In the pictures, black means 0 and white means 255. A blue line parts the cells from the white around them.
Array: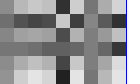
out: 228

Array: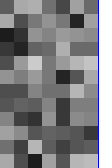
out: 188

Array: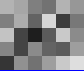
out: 222

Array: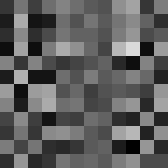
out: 75

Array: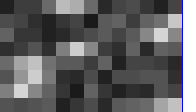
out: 193

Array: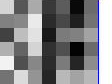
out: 184

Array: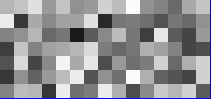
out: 91
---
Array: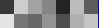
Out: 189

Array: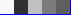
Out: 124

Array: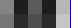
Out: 29

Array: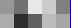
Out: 203

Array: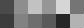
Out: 214

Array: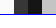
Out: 21

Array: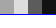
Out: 92

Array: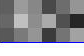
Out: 109

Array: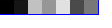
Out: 74
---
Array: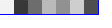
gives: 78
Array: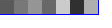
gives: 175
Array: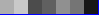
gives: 23
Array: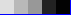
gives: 2
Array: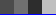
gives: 191
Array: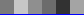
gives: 164
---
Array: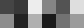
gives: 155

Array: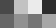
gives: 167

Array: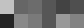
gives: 130

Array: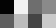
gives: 202

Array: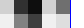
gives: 222

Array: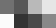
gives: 136

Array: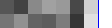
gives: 224

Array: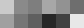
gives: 232
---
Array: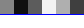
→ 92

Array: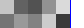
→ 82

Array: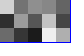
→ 143

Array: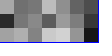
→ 119

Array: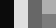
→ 103

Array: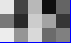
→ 184

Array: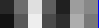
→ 223

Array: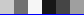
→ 246
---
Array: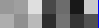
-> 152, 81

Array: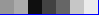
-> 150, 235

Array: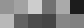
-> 148, 129

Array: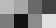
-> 187, 224

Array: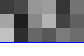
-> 60, 109

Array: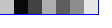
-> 196, 231

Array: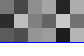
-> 120, 181

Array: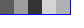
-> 93, 177

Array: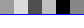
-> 157, 135

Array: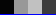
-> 4, 60
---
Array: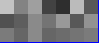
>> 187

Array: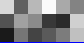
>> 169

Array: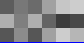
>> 198

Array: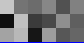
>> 81

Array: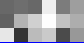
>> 124

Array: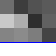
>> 82
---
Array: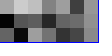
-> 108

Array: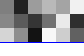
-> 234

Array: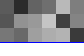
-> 64

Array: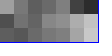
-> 173

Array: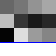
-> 25

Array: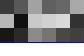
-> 216

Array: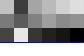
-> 138

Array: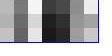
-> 149

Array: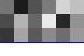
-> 39
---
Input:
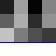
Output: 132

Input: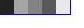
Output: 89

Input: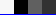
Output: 50

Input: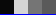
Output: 90

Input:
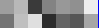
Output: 131

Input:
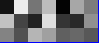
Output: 188

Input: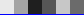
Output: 86

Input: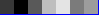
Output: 190

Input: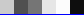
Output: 230

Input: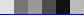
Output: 77
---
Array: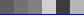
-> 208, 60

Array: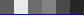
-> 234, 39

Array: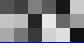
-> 231, 17

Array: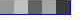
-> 192, 58

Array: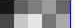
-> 229, 24

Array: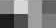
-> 213, 30

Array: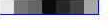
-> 232, 11

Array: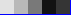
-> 226, 18
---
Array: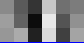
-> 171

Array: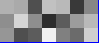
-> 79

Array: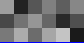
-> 172

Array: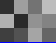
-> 82

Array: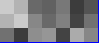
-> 60

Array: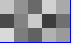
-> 125
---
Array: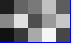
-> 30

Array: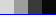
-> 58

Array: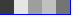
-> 116

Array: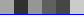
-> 70

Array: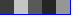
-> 59

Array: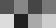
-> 69

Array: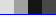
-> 72

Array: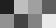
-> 67
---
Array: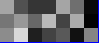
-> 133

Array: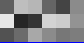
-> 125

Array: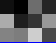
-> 73

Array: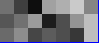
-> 190

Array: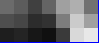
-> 232

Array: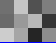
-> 141

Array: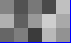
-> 146

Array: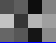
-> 138

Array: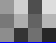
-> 39
